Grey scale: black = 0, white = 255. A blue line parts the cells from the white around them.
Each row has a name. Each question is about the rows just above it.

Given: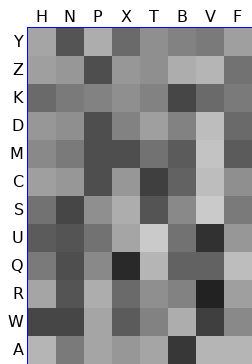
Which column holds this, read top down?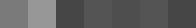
N
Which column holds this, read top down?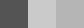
T
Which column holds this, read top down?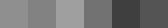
T

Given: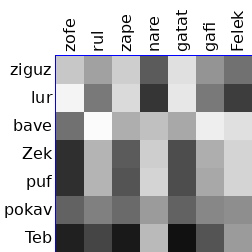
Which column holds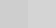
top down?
nare
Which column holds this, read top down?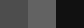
gatat
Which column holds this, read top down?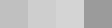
nare
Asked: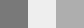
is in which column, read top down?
gafi
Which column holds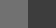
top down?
Felek

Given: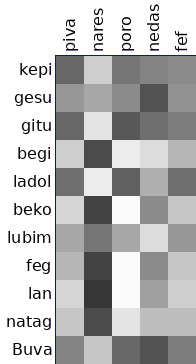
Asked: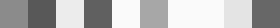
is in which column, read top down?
poro
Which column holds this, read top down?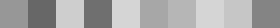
piva
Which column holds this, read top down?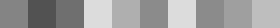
nedas
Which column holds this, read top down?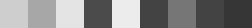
nares
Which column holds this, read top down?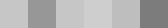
fef
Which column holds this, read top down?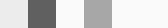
poro
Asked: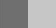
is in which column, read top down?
fef

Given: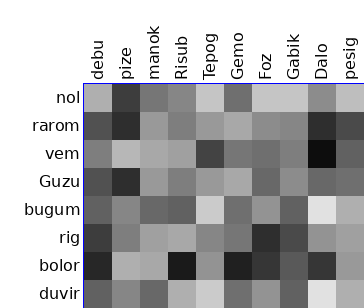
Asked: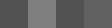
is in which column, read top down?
debu
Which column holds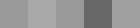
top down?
manok
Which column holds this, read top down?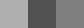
debu

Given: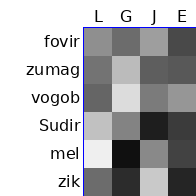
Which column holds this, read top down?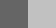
L
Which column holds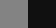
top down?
G

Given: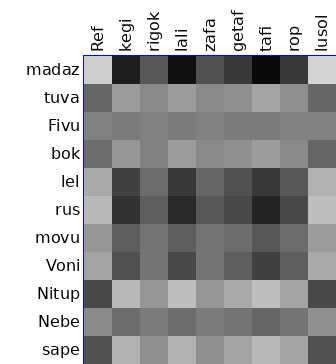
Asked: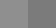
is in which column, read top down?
getaf
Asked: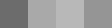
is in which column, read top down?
Ref
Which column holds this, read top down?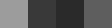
lali
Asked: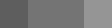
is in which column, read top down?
rigok
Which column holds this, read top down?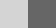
lusol

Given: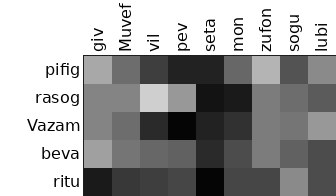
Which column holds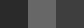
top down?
vil
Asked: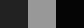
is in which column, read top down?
pev

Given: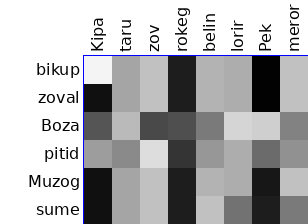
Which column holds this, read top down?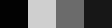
Pek
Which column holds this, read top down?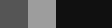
Kipa
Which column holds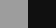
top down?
Kipa

